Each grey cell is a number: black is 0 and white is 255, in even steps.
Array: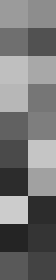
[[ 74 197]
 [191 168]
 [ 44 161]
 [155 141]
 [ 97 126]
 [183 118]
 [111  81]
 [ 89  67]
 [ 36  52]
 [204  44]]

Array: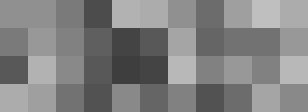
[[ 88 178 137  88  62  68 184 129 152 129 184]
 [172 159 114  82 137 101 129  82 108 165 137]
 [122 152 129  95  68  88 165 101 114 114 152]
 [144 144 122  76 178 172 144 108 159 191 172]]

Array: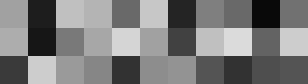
[[ 58 205 154 134  50 141 147  84  50  78  84]
 [161  29 192 180 105 199  36 127 105   9 113]
 [173  22 121 167 213 161  65 192 219  99 205]]

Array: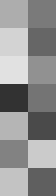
[[130 203]
 [225 145]
 [173 122]
 [ 50 116]
 [211 102]
 [195  95]
 [181  74]]

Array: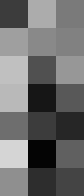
[[ 60 172 122]
 [159 137 129]
 [192  80 151]
 [110  60  38]
 [143  45  68]
 [185  22  88]
 [213   4  96]]

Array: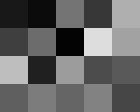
[[ 95 124 101 130  70]
 [ 63 108   3 221 162]
 [190  32 156  76  89]
 [ 24  11 116  55 175]]
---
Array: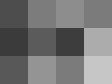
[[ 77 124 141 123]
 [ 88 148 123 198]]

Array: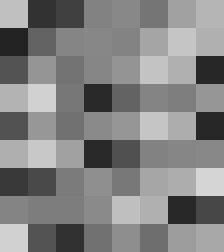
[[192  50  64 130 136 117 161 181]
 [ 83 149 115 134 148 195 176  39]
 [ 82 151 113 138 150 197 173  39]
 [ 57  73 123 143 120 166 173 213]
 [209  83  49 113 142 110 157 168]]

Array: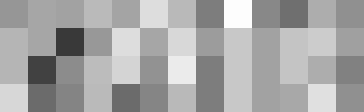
[[150 166 162 186 164 221 185 125 253 136 111 173 144]
 [181  65 140 188 212 146 235 125 200 162 196 173 129]]

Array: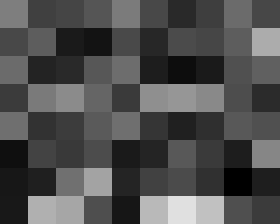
[[126  64  69  85 123  72  41  62 107  71]
 [107  35  41  87 109  29  13  26  80  96]
 [111  50  60  90 111  53  32  47  88  80]
 [ 23  31 112 163  36  65  75  48   0  30]]

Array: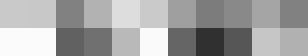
[[201 200 129 178 221 202 159 124 137 165 129]]

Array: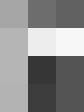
[[166 109  96]
 [181  54  84]]
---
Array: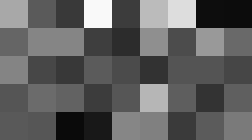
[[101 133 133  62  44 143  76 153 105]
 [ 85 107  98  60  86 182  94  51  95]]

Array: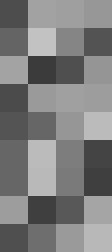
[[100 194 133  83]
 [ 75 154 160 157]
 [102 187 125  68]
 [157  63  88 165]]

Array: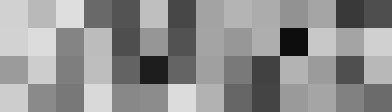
[[210 220 132 188  78 150  82 164 151 174  13 200 164 208]
 [205 138 120 217 136 140 220 178 102  68 154 165 129 107]]

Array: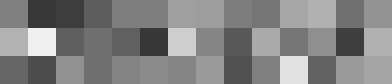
[[178 240  95 111  96  55 206 133  88 170 117 143  62 177]]

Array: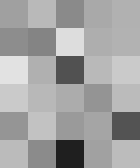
[[141 132 221 174 178]
 [202 184 172 148 187]
 [187 139  31 161 188]]

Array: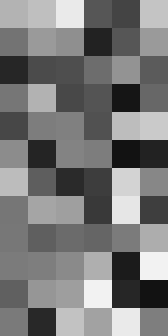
[[115 154 143  34  86 154]
 [118 178  72  84  21 103]
 [140  36 131 125  18  34]
 [118 165 159  57 230  62]
 [123 126 138 175  27 242]
 [122  40 194 162 234 126]]

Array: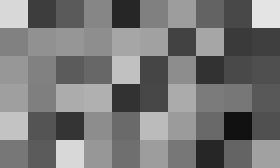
[[129 145 150 142 166 161  66 166  58  63]
 [159 127 172 176  50  71 171 123 119  88]
 [119  91 216 151 111 157 119  38 100 161]]

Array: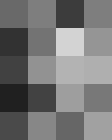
[[ 50 115 211 149]
 [ 32  66 158 120]]
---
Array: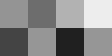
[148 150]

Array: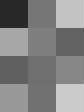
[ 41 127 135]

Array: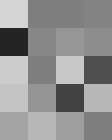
[212 135 200 184]

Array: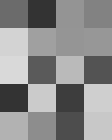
[107 160 186 207]

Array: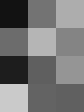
[ 18 181 149]

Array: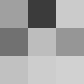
[160 189 209]

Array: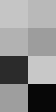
[197 157]

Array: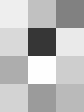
[238  54 206]
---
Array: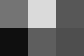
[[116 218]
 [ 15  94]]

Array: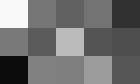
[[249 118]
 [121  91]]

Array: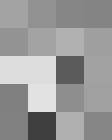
[[163 145]
 [147 163]]

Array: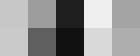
[[199 157]
 [202  95]]

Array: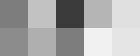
[[125 194]
 [140 175]]

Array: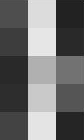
[[ 78 220]
 [ 61 230]]

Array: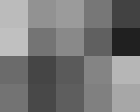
[[187 146]
 [192 116]]

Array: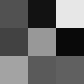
[[ 81  18]
 [ 66 152]]
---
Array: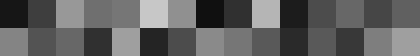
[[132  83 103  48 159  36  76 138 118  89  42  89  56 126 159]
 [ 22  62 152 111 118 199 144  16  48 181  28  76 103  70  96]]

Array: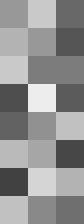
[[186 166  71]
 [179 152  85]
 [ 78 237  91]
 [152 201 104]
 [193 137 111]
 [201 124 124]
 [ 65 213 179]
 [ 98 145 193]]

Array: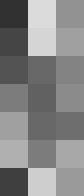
[[160 104 110]
 [ 83 104 131]
 [124  97 139]
 [ 49 219 146]
 [ 63 206 154]
 [ 69 213 160]
 [176 124 168]]

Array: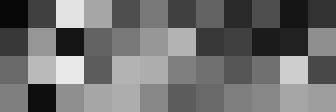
[[ 56 150  21  99 120 150 179  56  64  27  34 143]
 [127  14 143 166 173 135  92 105 127 135 166 158]
 [  8  64 227 166  78 120  64  99  42  78  21  50]
 [105 186 233  92 179 173 127 112  86 112 206  72]]

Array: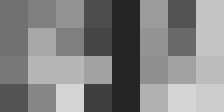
[[113 168 127  69  36 148 105 196]
 [113 127 148  77  36 155  83 196]
 [120 182 182 162  36 142 162 188]
 [ 83 135 212  63  36 176 212 204]]

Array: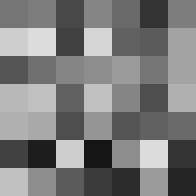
[[206 220  65 213  97  91 163]
 [117 125  72 133 105  51 125]
 [176 169  78 149  84  97 105]
 [192 141  91  59  44 155  37]
 [184 192  97 192 133  78 176]
 [ 84 111 133 141 155 117 163]
 [ 65  29 206  21 141 220  51]]

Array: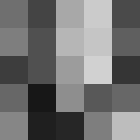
[[134  31  38 126 189]
 [103  23 142  88 103]
 [ 61  80 156 209  53]
 [111  68 168 203  74]
 [126  80 182 197  95]]
